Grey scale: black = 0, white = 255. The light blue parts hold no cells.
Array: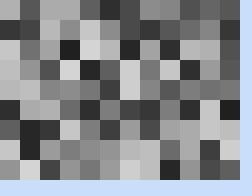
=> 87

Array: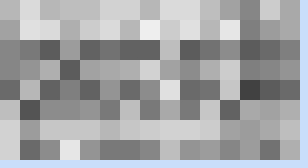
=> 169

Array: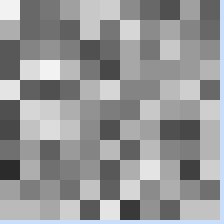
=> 96

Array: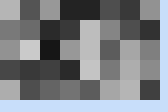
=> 146

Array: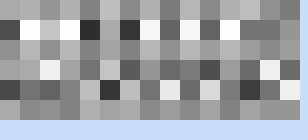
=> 123

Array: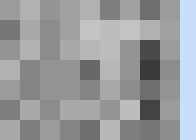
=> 155

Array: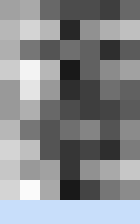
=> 104

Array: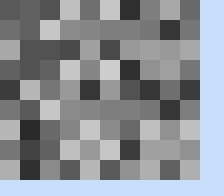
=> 105

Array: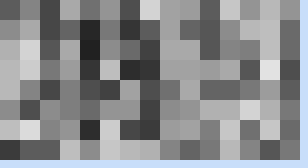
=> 148
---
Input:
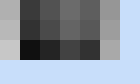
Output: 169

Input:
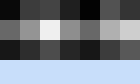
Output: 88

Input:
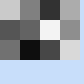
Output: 217

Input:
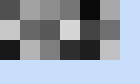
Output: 192

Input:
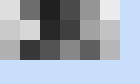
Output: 182

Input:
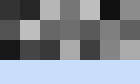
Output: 170

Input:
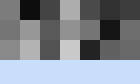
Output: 104

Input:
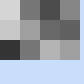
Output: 159

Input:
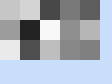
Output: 128
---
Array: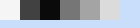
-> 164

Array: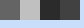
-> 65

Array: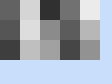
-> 213

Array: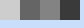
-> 101

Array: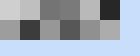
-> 185

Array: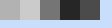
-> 117

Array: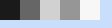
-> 150

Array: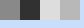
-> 137

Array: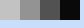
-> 82

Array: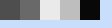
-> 105
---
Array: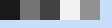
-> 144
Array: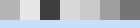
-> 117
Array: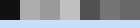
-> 104
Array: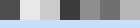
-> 182
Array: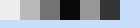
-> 53
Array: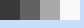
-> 248
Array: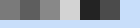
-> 75
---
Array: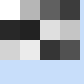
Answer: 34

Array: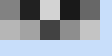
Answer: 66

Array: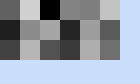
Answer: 37

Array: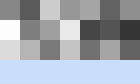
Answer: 70

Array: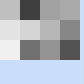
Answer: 212

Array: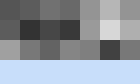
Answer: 154
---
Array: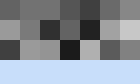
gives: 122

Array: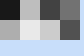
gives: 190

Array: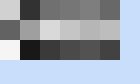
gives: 159

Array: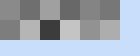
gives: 111

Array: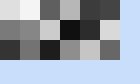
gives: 134

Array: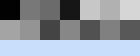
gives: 120
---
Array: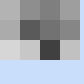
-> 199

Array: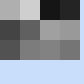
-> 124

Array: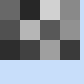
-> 65

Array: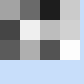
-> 175

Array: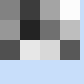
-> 231

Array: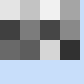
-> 93

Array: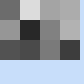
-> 74
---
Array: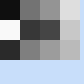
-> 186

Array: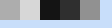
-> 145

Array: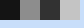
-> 196

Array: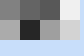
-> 211

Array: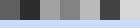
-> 215

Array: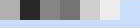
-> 237
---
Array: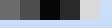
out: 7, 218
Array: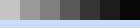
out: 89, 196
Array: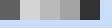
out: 185, 212
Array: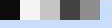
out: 197, 244
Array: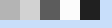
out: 92, 252
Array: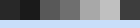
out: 111, 192
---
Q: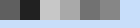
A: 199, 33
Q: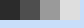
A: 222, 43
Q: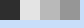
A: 228, 46
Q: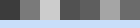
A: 204, 60
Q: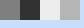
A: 237, 50
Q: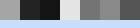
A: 229, 20
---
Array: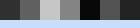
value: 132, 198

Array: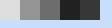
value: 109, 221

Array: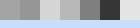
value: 184, 229

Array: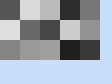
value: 71, 223

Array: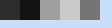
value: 158, 202

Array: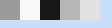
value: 23, 249
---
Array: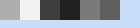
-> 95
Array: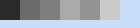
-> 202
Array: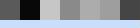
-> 69
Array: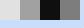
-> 125
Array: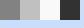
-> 50
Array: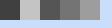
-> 157
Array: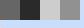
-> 145
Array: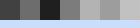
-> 193
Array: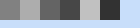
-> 50
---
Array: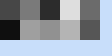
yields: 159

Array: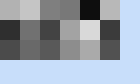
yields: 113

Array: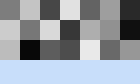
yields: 119

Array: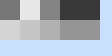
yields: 198

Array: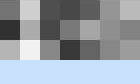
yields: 172

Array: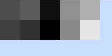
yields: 50

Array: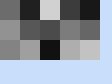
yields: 87

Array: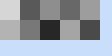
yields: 120
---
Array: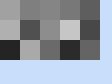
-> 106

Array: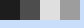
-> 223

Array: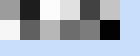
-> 183

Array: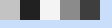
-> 244

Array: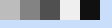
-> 80

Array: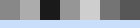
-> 26

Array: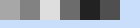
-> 222

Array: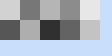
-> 48

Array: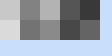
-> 138
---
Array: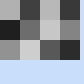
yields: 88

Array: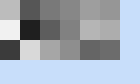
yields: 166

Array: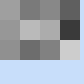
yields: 129

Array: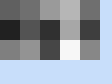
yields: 70

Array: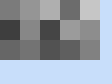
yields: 82

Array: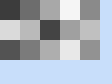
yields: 174
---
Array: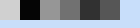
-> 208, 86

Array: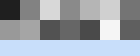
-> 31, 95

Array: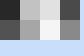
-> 40, 137

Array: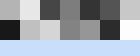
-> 180, 253

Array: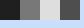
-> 31, 78

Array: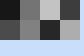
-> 23, 173

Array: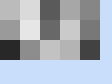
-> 187, 66
